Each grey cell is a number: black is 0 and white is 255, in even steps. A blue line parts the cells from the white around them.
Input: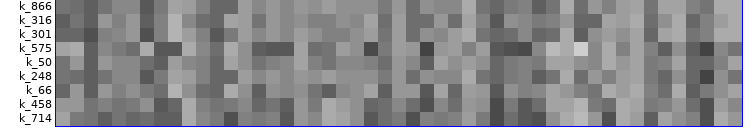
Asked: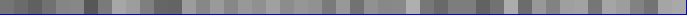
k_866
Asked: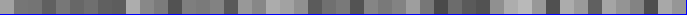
k_714
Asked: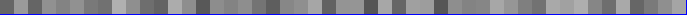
k_66
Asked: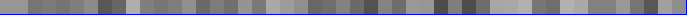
k_458

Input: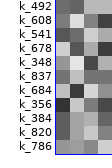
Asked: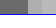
k_492
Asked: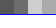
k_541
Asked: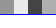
k_348
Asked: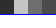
k_356
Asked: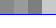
k_786

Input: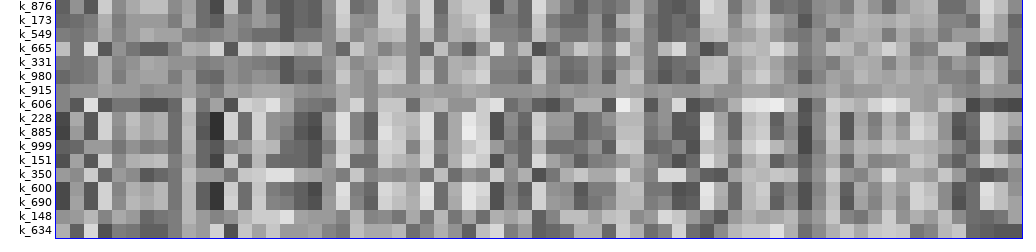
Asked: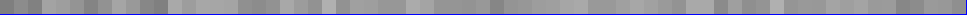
k_915
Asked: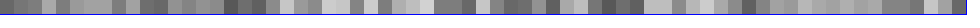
k_980

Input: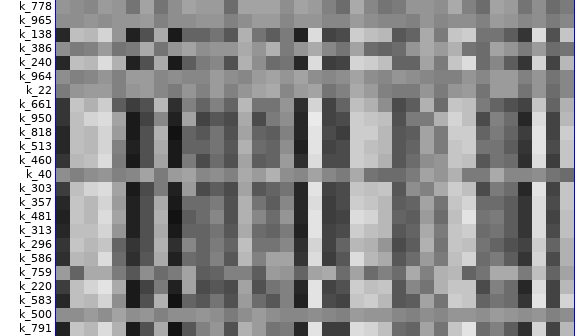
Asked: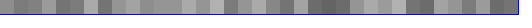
k_386
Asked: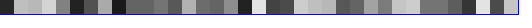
k_513

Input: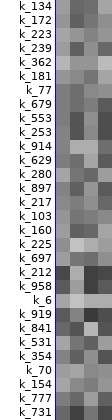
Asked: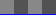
k_253
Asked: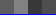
k_919
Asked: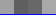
k_160
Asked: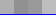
k_362
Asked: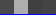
k_212

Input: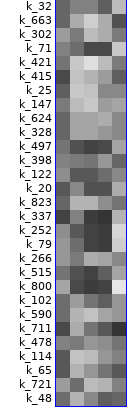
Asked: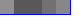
k_122
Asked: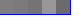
k_398
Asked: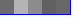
k_48
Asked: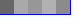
k_624

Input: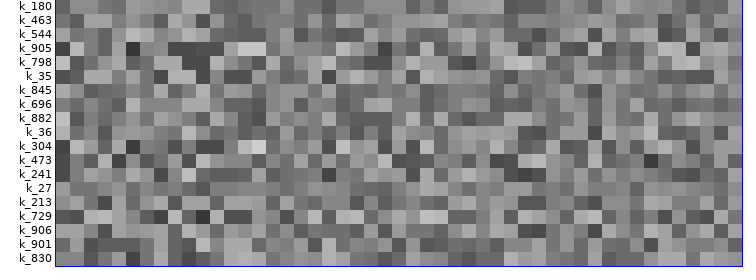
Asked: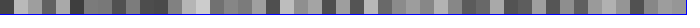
k_304
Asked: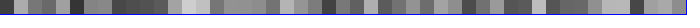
k_905
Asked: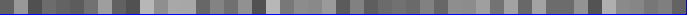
k_901

